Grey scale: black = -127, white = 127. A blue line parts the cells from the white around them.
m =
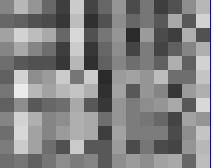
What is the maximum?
107
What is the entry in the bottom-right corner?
61
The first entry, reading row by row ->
5
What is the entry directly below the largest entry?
13
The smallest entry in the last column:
-46
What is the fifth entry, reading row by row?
-65
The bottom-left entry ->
-17
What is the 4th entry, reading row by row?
-24
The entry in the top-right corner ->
55
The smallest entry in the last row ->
-39
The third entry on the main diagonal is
61
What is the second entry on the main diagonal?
-31
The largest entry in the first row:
75
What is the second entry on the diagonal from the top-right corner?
-39
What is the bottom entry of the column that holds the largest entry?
-9
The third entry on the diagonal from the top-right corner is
-65
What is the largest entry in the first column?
34
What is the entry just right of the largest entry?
55
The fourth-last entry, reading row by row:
34
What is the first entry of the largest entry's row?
-9
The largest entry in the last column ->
88

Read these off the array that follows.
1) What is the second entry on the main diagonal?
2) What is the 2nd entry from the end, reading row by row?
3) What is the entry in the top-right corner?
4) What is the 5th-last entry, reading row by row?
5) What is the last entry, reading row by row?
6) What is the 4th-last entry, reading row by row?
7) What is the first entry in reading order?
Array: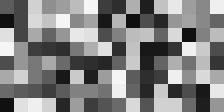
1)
-58
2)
-97
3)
111
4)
81
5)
22
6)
81
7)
-35

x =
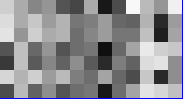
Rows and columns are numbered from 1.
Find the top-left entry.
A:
79
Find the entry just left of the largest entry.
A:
-51
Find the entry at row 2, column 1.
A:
92
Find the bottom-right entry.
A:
64
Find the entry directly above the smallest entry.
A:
28
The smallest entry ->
-111
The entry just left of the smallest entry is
-9
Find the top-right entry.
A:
112
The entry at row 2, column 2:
43
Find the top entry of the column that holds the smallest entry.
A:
-103
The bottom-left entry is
-51
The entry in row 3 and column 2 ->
21
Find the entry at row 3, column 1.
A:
99
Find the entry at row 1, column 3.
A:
6
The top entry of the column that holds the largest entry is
120
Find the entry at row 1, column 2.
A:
43
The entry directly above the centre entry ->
6
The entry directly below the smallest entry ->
-85
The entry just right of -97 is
36

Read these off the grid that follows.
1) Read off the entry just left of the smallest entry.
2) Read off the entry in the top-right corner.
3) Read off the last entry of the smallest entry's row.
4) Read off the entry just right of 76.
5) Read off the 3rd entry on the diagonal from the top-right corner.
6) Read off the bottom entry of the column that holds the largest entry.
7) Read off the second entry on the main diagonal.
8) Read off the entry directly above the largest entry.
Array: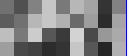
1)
-40
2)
2
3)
48
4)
-40
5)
-54
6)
70
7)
-14
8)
-21

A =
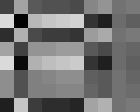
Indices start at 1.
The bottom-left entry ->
-96
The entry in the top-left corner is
-61
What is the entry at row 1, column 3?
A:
-38
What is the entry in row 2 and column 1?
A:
90
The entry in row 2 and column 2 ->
-124
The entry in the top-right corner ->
-6
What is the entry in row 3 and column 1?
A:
-82
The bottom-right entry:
-6
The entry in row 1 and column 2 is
35
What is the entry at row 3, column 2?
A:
49
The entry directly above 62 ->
20
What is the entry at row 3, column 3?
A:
-53

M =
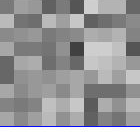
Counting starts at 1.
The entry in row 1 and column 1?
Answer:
-5
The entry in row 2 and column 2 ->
-11
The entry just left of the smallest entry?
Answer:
17
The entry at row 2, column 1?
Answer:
58
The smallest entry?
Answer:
-63
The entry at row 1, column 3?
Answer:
24
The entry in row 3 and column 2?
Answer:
17
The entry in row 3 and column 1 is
10
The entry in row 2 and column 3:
-17
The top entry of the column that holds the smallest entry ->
-42
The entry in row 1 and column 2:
31
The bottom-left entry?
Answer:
39
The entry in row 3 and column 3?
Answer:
24
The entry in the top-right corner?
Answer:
-24
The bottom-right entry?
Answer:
31

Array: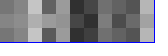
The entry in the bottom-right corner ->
54
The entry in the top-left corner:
-9
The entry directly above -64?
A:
-79
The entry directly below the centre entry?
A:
-79
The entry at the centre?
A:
-57
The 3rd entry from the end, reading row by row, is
-29
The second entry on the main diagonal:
13
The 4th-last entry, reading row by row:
-15
